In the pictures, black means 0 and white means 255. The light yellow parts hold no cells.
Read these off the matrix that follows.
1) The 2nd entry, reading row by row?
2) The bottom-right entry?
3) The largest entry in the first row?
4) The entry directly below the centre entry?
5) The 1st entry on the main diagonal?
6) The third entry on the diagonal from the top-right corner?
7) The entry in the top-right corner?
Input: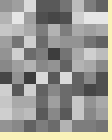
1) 159
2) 116
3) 218
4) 89
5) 147
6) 169
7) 98

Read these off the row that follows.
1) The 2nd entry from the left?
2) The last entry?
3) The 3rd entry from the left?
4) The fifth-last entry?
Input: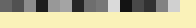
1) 81
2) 208
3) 140
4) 19

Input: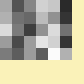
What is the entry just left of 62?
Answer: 123
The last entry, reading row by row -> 177
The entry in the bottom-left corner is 123
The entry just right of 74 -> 156
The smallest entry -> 42
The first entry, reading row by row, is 168
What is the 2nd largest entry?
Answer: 228
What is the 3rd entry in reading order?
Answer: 134
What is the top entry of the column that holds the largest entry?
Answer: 199

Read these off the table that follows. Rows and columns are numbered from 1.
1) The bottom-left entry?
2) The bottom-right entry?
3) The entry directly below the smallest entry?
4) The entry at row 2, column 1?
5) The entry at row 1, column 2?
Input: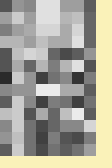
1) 93
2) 158
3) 136
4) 158
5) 148

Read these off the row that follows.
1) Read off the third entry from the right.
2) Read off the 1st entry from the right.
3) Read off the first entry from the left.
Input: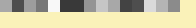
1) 218
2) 139
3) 168

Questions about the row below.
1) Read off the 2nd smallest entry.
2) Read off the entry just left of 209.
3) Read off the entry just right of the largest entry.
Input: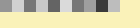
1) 100
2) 149
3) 119

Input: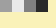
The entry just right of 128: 41
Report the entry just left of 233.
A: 159

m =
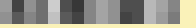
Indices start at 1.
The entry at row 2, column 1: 145
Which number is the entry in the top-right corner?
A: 133
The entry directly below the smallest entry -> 67
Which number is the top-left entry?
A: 155
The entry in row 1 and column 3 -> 145
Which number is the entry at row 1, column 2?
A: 67
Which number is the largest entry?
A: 205
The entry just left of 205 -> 111

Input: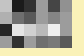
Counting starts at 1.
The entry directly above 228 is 111
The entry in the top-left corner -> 196
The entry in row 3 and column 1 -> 37
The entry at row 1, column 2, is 27
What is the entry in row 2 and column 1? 176
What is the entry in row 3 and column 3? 208
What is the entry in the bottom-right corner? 89
